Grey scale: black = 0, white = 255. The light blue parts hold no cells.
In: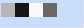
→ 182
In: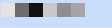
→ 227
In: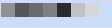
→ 144
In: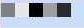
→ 129
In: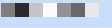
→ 126
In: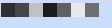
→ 47
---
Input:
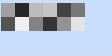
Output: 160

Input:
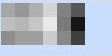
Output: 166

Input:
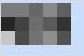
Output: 123

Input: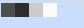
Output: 78

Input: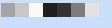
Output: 164

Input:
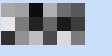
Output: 168

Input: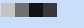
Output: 196

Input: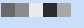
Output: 105
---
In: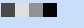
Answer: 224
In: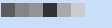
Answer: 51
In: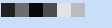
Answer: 76
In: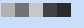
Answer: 199
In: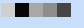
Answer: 168
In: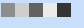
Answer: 98
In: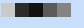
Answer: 17
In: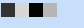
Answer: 214
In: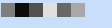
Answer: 224
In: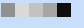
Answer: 194
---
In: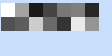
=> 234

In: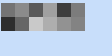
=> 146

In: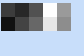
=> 231

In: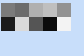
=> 11

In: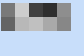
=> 169

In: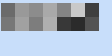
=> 43
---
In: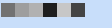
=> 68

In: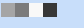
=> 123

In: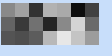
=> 36

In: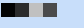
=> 43

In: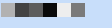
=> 67

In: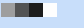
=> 83

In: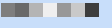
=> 105
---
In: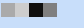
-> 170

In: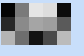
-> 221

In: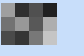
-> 174

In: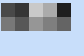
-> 171

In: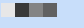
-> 132

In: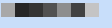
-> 168
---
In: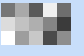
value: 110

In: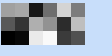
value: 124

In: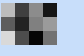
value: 21

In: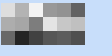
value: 98

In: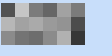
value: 123

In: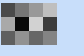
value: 191

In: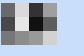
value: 159
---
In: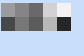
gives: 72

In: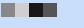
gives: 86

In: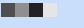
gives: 79

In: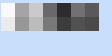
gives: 60

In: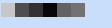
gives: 50

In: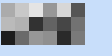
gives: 42

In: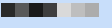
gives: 41

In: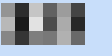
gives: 39
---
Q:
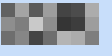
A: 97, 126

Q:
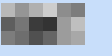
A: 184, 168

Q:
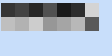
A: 53, 89

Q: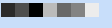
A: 43, 236

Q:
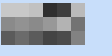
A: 200, 130

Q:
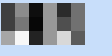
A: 63, 91

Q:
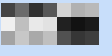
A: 68, 62
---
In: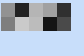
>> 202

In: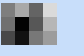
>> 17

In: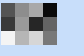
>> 182

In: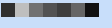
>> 190

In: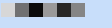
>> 113

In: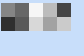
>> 89
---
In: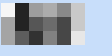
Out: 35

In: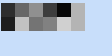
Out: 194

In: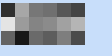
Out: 155

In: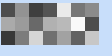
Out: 155

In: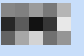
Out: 91

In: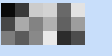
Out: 170
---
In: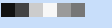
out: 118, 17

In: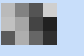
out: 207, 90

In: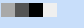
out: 239, 169

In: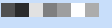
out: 172, 81

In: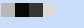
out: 219, 183

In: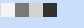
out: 50, 243

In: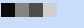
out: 207, 12

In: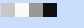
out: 15, 199
